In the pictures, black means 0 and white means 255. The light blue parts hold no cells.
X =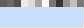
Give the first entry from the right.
120
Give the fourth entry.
234
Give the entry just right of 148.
191
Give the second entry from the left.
106

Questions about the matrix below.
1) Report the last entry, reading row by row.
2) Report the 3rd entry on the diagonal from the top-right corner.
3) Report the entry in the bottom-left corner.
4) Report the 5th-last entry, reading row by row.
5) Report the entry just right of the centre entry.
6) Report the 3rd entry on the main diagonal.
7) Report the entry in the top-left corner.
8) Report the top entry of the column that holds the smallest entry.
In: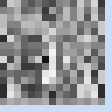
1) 143
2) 88
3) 143
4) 143
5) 116
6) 187
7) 73
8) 88

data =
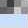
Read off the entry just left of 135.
62
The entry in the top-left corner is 121
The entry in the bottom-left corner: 93

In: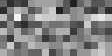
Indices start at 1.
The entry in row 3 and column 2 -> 101
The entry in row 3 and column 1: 187
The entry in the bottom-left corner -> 175
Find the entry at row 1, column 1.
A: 101
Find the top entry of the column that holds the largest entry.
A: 72
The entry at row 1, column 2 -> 46
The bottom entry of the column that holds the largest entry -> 114
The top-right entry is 114
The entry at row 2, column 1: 46
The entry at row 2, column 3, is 187
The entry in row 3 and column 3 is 243
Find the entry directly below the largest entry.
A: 72
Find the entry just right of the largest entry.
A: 101
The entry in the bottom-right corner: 162
